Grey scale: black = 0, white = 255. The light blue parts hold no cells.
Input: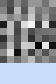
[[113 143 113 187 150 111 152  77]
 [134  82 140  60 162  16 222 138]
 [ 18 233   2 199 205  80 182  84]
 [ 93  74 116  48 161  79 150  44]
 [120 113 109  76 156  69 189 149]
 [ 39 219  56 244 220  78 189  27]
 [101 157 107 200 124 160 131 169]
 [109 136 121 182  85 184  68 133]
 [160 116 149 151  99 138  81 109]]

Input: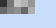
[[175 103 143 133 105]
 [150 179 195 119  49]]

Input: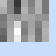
[[174 121 179 141 235 173  97]
 [178 116 168 125 251 171 108]
 [169 129 162 134 216 162 127]
 [146 150 164 168 148 156 121]
 [120 178 139 178  70 134 173]
 [119 179 129 166  54 132 190]]

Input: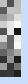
[[ 32  58  54]
 [116  54 157]
 [ 27 149  49]
 [167 131 101]
 [246 100 140]
 [237  98 212]
 [ 23 232  82]
 [250 229 205]
 [222 177 155]
 [192 195  92]
 [187  80 192]]

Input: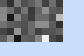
[[ 56  75 239 132  90  97  20 141  94]
 [ 97  85  83  65 106  77 148  51  68]
 [ 49  94 141 142 105  80  88  93 114]
 [188  75 106 106  61  88 130  25 138]
 [ 86  93 144  99  57 116  68 109 135]
 [ 59 110  65 119  95  80 122  49  90]]

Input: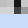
[[156  66 210 211]
 [200  23 195 191]]

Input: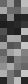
[[ 37 189 117  37]
 [198  85 117 177]
 [102 119 171 144]
 [117 127  64 125]
 [129 183 161 101]
 [197  92  84 161]
 [ 60 166 168  63]
 [187  30  37  81]
 [ 55  41  35  30]
 [ 39  34 135  42]
 [159 103 106 169]
 [189  76 154 104]]

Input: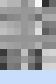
[[212 209  63 105 196 116 123  57]
 [182 180  91 132 153 131 129  95]
 [211 206  67 106 191 117 123  58]
 [137 135 175 154 150 157 161 167]
 [152 150 147 149 148 148 146 147]
 [116  93 221 163 151 172 181 191]
 [128 121 196 158 152 163 170 180]
 [169 167 112 140 152 139 135 120]
 [142 142 166 152 151 155 156 159]
 [104  46 247 174 144 180 180 194]]
